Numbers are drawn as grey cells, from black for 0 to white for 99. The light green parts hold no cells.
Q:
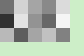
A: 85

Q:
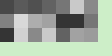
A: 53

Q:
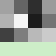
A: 60

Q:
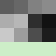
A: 54

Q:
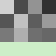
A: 19

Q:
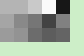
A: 9

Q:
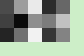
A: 40
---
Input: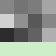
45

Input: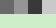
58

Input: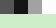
8

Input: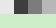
24

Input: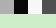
3

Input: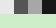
33

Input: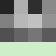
68

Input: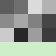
43

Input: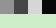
27
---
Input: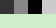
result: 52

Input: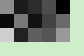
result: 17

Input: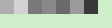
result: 41

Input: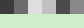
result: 75

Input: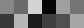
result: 2

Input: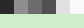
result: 31

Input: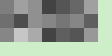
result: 33
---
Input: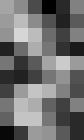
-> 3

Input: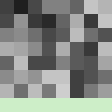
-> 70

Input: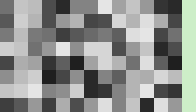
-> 24

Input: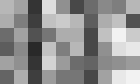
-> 39

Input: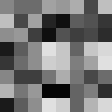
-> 10
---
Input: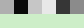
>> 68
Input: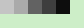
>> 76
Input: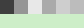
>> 24
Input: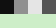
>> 6
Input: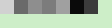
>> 81
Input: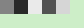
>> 51
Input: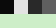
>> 4
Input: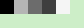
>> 0
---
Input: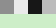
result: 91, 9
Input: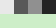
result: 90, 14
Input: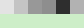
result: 88, 18
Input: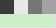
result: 90, 23
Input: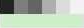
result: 94, 14
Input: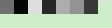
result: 86, 2
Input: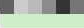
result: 79, 20
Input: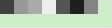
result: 92, 12
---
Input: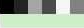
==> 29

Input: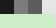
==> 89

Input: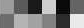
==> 80

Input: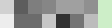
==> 52

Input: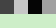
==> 62

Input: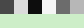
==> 95

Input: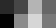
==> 40

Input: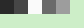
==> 41

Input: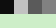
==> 50

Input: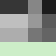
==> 11
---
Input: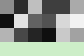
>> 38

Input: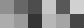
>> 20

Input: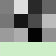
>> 29

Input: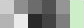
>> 16

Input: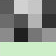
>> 70

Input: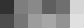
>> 61

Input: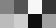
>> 6

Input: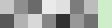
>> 84

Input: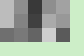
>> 25

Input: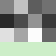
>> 57
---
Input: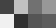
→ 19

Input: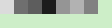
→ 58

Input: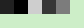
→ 80

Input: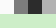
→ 48

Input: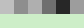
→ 43

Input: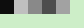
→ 53

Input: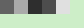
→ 18

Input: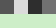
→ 85

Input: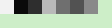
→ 43

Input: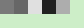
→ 87
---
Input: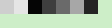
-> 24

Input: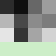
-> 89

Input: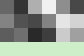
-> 16

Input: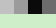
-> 75

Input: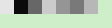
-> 79

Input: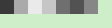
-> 77

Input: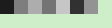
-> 45

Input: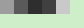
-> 35
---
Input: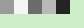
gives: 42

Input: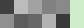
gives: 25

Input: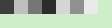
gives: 24

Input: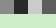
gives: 36

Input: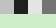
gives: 45

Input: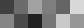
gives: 25

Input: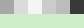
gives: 65

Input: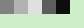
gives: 36
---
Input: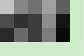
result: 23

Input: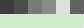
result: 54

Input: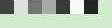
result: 22

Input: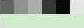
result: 21

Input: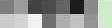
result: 68

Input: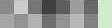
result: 57

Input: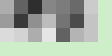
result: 38
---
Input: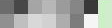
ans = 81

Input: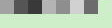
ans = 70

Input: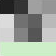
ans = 82

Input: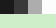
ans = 10

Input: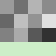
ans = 50

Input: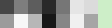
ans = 9

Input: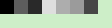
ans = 86

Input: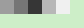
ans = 46

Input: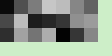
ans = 67

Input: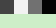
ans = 26
